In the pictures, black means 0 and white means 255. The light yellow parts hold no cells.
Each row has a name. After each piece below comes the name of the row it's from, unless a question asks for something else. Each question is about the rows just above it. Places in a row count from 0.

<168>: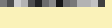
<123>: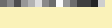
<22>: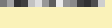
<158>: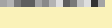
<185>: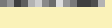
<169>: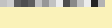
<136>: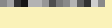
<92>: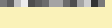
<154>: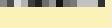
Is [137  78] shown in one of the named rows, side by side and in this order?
yes
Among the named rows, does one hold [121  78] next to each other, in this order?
yes
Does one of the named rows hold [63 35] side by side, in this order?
yes
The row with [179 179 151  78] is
<136>
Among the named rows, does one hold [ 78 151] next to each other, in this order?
yes
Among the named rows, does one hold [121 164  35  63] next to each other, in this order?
no
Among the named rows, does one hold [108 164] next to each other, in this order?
yes

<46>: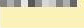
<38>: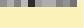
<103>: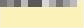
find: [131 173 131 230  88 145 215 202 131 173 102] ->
<46>
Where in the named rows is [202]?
<46>, 7
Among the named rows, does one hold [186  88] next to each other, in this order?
yes

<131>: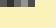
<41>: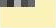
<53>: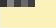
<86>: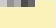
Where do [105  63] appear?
<53>
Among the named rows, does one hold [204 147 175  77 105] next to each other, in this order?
yes
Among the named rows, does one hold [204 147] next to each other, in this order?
yes

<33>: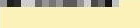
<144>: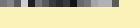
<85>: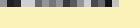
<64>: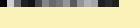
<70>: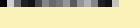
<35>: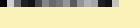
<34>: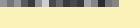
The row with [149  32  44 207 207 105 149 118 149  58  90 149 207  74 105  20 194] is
<85>
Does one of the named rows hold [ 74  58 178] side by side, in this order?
no
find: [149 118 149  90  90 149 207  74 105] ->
<33>
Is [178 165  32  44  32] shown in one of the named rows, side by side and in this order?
yes

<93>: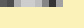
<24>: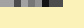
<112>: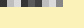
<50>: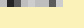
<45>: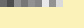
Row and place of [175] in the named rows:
<93>, 2
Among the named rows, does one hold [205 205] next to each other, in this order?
yes
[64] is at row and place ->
<112>, 5
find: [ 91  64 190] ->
<112>
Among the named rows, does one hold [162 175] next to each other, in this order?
no
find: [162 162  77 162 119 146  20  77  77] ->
<24>

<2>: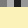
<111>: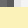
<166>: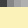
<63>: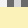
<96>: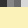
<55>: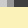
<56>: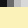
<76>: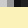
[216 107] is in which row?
<63>
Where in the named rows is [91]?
<111>, 1

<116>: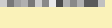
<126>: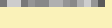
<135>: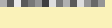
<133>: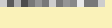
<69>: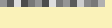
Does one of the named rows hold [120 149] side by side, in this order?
yes
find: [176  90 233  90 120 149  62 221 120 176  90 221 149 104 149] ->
<135>
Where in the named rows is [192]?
<116>, 14
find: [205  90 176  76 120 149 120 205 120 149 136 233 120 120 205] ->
<133>
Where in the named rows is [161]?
<116>, 2
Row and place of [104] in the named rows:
<135>, 13

